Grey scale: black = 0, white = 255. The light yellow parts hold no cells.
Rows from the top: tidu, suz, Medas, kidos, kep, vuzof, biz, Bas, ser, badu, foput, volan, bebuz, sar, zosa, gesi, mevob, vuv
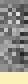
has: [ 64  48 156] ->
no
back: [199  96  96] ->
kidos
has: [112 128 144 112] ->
no
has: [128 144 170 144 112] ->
no

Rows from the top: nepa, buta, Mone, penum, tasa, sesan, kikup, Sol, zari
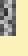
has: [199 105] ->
yes
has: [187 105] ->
no
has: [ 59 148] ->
no
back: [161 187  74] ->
buta
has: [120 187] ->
no
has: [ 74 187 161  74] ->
yes

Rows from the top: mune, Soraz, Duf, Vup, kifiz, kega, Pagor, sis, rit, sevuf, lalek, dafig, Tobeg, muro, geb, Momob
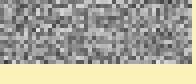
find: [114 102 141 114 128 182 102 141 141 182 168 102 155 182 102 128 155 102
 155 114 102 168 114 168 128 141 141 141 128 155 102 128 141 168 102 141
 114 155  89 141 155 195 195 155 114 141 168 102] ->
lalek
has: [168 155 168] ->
yes
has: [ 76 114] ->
yes
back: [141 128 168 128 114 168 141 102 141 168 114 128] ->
kega
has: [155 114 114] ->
yes
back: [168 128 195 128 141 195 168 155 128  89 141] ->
Pagor
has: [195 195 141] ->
yes

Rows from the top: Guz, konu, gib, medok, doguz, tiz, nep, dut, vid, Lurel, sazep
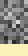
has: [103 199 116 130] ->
yes
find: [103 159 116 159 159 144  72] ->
gib
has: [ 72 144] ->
yes
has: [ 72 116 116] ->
yes

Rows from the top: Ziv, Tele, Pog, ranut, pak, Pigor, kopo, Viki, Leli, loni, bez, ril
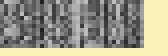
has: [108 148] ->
yes
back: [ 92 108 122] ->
ril
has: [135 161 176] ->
no
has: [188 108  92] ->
no
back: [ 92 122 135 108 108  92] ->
Pigor
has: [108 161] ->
yes
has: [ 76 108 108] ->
no

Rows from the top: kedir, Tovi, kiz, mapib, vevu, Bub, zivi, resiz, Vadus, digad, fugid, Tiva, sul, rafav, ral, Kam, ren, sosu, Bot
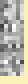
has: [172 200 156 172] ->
no
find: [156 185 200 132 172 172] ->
ral

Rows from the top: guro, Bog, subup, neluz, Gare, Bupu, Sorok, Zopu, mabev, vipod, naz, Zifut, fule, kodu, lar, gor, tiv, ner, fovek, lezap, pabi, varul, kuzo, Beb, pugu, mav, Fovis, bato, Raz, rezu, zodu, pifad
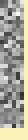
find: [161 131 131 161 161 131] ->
gor
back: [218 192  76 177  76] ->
mav
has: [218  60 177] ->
no
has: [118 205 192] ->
no

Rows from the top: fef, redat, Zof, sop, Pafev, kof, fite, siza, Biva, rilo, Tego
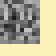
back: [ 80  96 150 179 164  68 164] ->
redat
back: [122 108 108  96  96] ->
kof
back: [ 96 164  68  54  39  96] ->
fite
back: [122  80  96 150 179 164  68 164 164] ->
redat

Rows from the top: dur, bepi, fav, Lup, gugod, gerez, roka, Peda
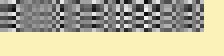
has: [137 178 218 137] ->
yes
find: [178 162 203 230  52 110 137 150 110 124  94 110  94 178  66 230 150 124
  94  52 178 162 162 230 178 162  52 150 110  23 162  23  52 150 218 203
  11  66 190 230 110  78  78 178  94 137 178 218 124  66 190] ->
Lup
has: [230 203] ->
yes
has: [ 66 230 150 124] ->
yes
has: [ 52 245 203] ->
no
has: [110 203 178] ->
no
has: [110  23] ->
yes

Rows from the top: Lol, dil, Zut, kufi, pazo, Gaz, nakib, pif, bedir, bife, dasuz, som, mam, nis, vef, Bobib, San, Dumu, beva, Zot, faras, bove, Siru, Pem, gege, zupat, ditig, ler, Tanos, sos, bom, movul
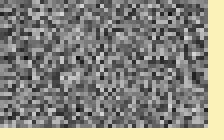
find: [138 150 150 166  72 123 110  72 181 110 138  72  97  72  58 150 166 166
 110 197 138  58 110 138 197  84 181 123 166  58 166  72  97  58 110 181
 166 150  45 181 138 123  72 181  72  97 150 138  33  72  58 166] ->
beva
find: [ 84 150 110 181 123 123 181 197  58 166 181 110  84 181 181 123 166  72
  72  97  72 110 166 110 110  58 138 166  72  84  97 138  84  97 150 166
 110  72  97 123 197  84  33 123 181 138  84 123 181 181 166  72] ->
bom
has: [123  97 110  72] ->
yes
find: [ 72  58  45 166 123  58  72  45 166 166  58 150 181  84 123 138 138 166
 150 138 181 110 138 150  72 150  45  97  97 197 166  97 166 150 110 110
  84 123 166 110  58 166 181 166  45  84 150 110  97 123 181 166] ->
bedir

